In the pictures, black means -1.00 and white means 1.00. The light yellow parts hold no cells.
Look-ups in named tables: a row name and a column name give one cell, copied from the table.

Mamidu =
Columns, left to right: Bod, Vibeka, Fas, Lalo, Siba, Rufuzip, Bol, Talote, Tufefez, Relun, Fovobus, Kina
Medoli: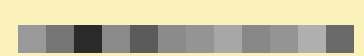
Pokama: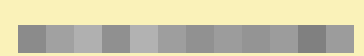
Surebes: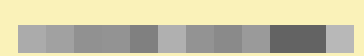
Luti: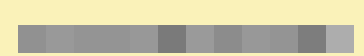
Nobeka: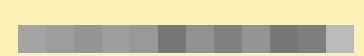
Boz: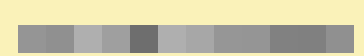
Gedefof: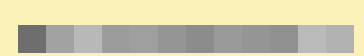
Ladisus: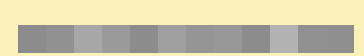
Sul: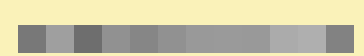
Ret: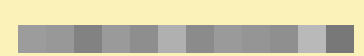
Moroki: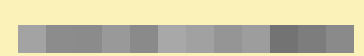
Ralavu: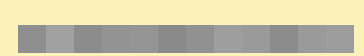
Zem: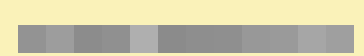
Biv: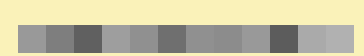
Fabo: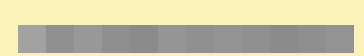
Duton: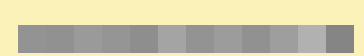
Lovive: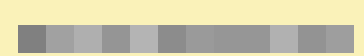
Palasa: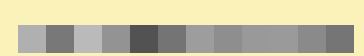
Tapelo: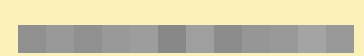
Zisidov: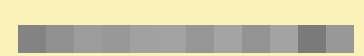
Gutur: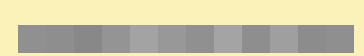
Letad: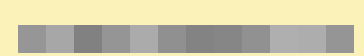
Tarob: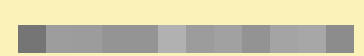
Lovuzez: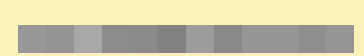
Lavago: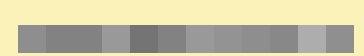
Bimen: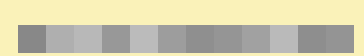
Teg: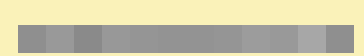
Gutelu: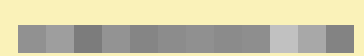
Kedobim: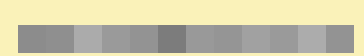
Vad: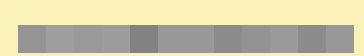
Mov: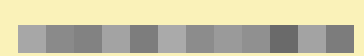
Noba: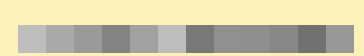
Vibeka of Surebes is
0.26
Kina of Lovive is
0.24
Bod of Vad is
0.16
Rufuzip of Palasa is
-0.09
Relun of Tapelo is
0.20
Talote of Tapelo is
0.10
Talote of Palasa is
0.11
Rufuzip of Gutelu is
0.10
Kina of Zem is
0.25
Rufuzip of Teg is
0.15
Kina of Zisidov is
0.19
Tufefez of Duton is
0.14

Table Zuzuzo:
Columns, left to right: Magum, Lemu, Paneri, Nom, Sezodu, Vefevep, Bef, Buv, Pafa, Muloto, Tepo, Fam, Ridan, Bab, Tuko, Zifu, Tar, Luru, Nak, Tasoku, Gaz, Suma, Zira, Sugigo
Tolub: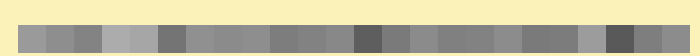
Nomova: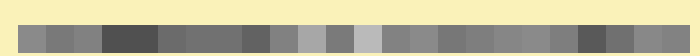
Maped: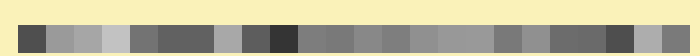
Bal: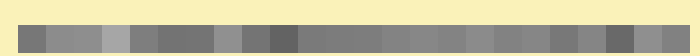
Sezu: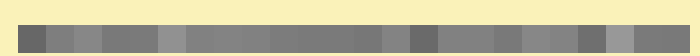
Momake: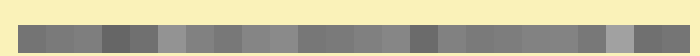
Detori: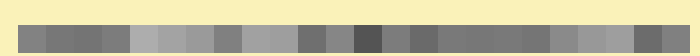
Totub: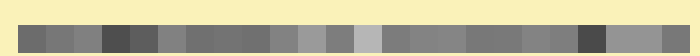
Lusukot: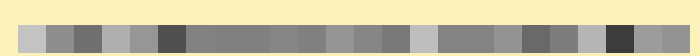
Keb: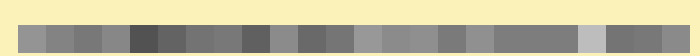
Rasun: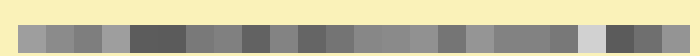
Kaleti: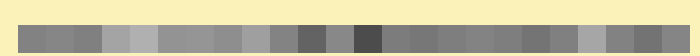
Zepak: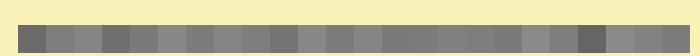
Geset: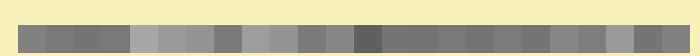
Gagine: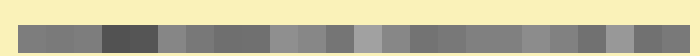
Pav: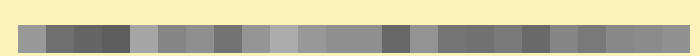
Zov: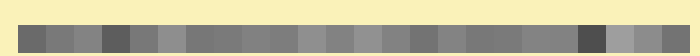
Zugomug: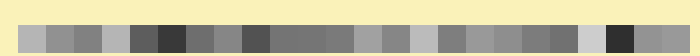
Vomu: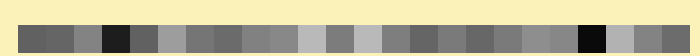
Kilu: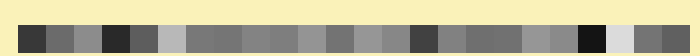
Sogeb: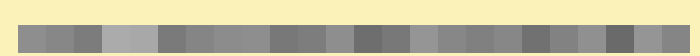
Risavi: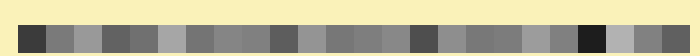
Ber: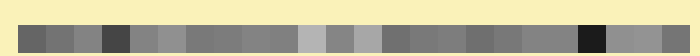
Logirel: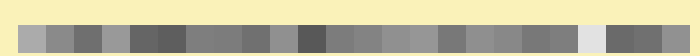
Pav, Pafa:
0.17
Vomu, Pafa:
0.01
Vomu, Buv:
-0.16
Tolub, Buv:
0.09
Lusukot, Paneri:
-0.12
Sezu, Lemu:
-0.01
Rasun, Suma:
-0.29
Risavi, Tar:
-0.06
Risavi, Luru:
-0.03
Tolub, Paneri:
0.03
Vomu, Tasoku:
0.06
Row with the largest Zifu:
Maped

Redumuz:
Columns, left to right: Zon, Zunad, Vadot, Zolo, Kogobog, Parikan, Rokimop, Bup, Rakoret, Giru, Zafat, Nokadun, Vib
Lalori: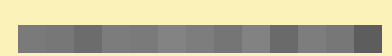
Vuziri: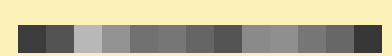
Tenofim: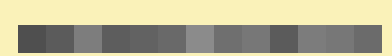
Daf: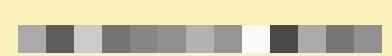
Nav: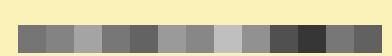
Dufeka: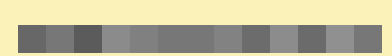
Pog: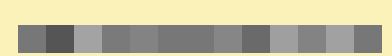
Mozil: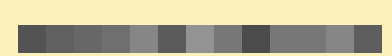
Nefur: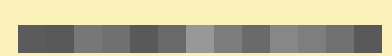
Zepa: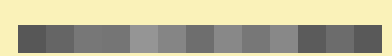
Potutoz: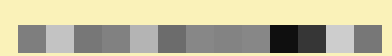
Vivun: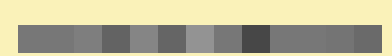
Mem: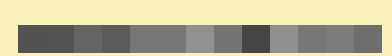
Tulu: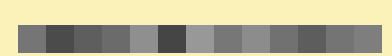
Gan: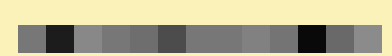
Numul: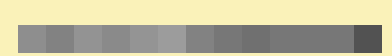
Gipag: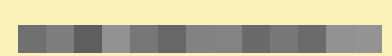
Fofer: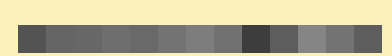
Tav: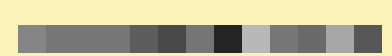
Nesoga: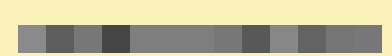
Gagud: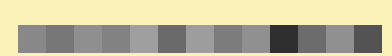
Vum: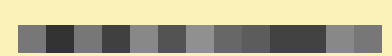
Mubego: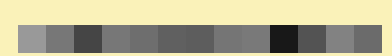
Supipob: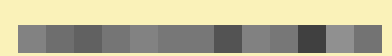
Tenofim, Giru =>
-0.29
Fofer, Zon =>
-0.35
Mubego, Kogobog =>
-0.14
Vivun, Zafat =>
-0.07
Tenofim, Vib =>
-0.16
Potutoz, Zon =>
-0.01
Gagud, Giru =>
-0.63
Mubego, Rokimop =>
-0.27
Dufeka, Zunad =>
-0.07
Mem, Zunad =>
-0.35
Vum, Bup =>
-0.19
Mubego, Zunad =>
-0.07
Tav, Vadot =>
-0.07
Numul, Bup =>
-0.07
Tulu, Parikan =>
-0.46
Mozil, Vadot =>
-0.19

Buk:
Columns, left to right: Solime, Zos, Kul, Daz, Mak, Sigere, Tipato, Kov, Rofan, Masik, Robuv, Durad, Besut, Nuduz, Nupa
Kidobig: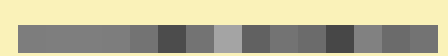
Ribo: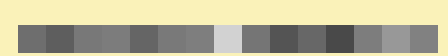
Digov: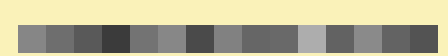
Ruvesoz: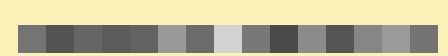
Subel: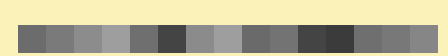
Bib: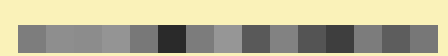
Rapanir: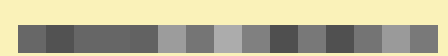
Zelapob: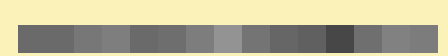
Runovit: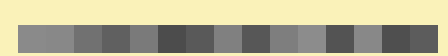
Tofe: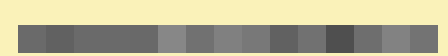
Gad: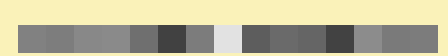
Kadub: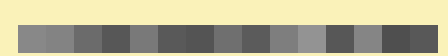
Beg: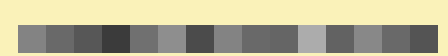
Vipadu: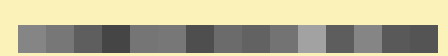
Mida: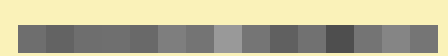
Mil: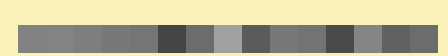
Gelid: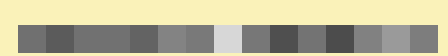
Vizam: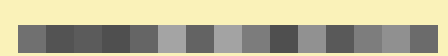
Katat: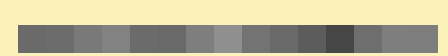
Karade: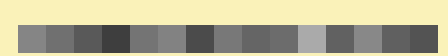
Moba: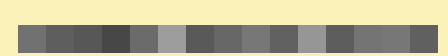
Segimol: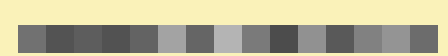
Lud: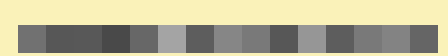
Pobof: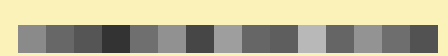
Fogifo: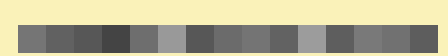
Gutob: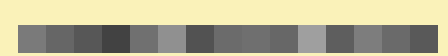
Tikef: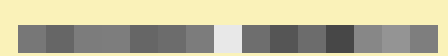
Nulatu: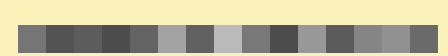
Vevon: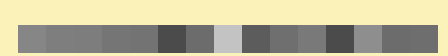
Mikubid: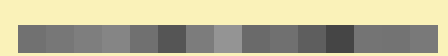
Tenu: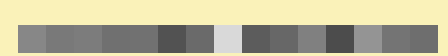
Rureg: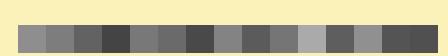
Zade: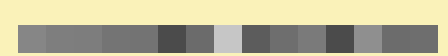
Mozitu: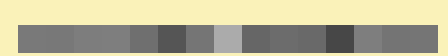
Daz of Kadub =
-0.32
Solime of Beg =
0.03
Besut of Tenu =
0.16
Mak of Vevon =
-0.10
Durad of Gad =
-0.48
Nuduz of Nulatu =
0.14
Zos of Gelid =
-0.29
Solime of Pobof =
0.08
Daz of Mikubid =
0.04
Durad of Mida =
-0.39
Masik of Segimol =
-0.40
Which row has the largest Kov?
Tikef

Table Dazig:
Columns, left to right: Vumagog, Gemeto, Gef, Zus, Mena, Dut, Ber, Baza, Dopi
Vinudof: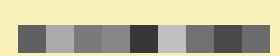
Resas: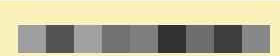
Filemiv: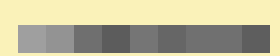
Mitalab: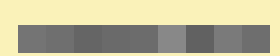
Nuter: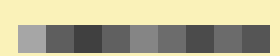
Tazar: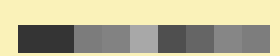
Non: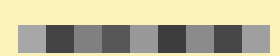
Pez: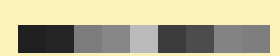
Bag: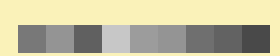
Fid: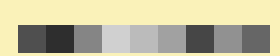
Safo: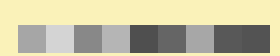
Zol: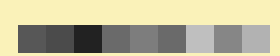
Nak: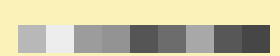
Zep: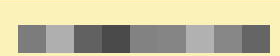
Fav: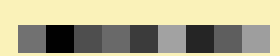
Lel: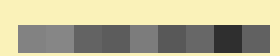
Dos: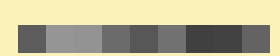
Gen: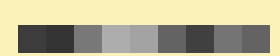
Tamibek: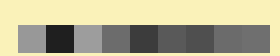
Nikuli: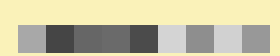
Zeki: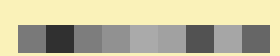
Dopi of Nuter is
-0.33
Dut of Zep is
0.04
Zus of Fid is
0.63
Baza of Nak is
-0.32
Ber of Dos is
-0.50
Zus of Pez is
0.05
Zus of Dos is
-0.16
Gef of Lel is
-0.22
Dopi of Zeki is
-0.20
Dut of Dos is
-0.11

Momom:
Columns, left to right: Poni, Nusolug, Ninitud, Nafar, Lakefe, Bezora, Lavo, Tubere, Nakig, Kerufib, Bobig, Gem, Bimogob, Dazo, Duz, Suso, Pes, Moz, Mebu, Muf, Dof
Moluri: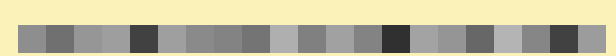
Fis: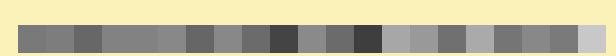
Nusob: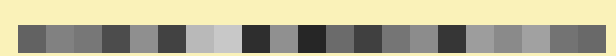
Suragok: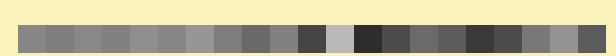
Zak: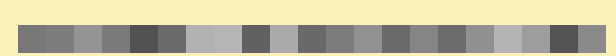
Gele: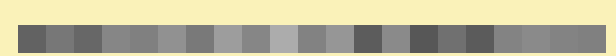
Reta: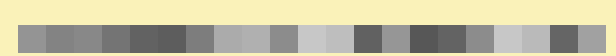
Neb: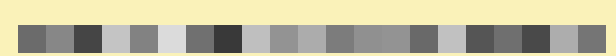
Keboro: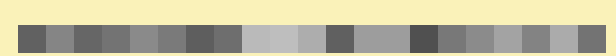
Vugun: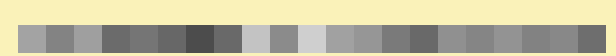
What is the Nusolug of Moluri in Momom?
-0.12
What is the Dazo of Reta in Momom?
0.18
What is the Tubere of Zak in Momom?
0.42
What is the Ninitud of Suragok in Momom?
0.07
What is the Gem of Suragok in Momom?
0.45
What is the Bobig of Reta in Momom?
0.56
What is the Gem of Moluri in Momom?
0.26
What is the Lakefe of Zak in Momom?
-0.36
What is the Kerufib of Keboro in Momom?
0.49
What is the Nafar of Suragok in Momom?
0.01
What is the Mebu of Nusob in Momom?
0.26
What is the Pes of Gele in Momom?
-0.29
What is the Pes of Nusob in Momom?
0.23
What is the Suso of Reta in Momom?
-0.22
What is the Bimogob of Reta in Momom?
-0.24
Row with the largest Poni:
Vugun

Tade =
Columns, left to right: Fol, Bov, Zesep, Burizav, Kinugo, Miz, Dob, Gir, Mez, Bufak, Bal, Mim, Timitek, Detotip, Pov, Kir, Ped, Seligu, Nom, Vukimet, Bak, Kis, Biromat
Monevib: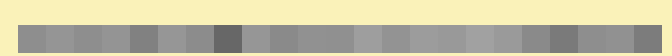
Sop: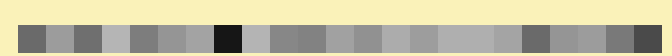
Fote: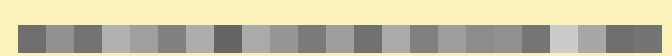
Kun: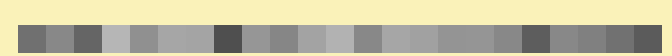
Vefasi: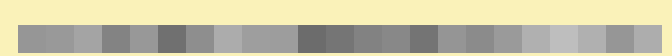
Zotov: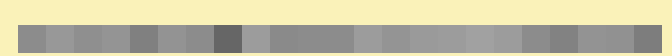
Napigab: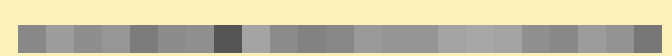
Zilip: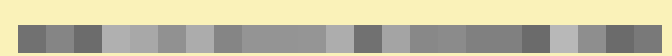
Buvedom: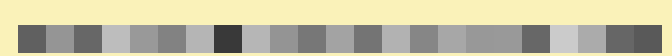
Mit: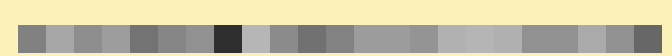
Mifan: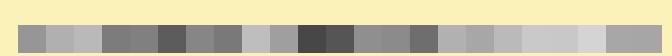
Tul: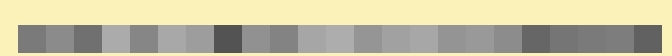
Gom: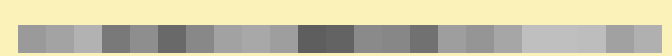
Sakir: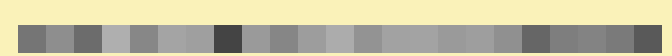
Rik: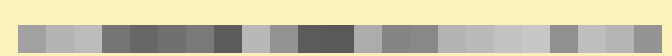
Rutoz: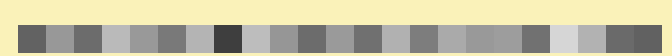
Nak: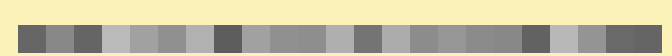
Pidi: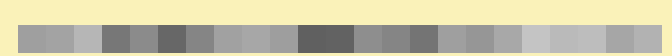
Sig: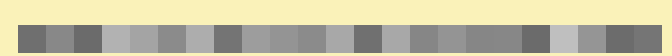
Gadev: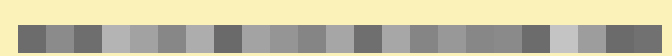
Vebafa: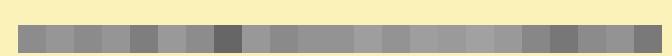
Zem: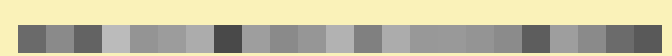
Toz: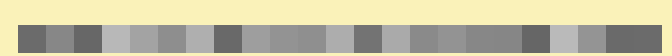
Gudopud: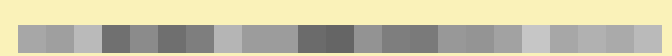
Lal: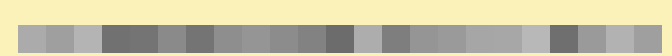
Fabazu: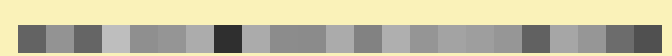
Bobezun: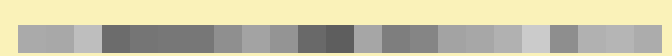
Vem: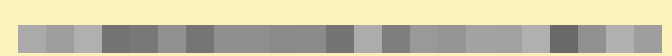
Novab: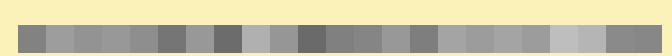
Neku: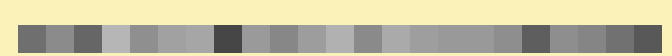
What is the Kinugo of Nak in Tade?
0.26
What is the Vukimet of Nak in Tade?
0.44
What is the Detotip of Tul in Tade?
0.26
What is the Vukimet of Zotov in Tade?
0.02
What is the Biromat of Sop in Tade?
-0.42
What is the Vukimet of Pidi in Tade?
0.46
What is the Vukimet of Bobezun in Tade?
0.11
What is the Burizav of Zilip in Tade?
0.38
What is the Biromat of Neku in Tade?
-0.31
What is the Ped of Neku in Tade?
0.20
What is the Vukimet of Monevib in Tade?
-0.04
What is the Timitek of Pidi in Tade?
0.11
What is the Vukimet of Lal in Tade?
-0.13
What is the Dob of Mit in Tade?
0.14
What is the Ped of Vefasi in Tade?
0.09
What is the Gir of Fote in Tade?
-0.21

